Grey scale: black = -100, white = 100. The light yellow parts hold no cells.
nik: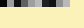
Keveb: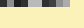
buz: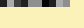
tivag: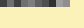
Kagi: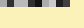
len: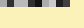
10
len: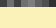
8
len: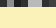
8
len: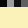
4
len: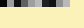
10

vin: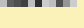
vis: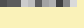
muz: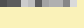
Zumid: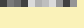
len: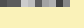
10
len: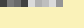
9
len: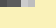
5
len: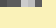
6

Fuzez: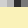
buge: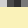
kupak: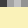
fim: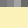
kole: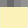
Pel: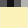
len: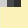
3
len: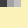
3
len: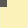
1
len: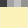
4
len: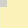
1
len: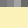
4
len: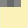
3

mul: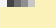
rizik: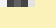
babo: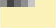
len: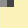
2
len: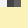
3
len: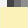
4
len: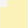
1
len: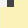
2
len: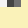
3

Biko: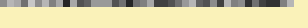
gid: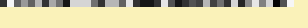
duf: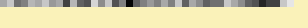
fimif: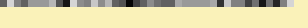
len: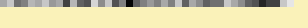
42
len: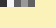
5
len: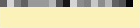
19
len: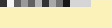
13
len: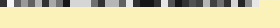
37

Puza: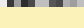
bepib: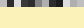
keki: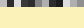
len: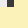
2
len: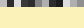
12
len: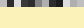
12
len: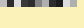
11

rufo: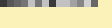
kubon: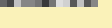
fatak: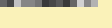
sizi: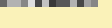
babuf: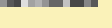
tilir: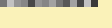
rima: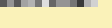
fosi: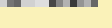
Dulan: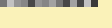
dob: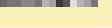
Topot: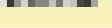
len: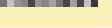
14
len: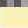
4
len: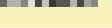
14
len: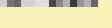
14

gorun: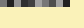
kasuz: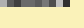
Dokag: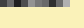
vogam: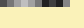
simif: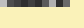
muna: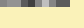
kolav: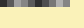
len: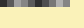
10
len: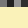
4
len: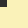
1

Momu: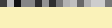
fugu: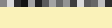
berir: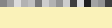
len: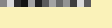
13
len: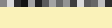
16
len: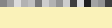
16
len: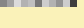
11

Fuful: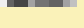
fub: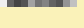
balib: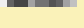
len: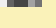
6
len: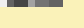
9

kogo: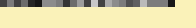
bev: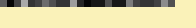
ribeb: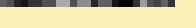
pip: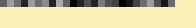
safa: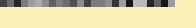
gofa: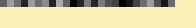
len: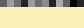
12
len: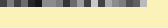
21
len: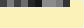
10
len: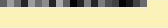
21
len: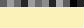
12

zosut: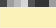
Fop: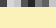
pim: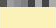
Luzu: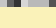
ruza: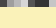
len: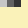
3
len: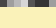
8

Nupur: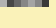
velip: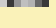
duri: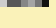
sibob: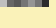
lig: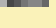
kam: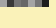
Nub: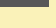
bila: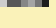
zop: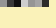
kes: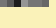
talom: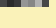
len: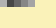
5
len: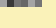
6
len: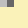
2
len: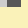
3
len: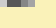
5
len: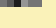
6

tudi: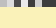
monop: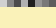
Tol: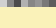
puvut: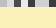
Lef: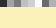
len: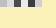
6
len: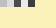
5

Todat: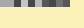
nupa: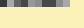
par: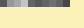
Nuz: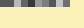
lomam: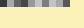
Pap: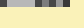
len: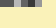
6
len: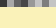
8
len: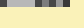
10

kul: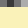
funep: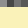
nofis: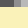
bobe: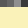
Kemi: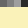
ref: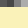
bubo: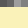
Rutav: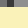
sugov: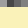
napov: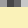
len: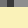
4
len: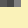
3
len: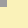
1

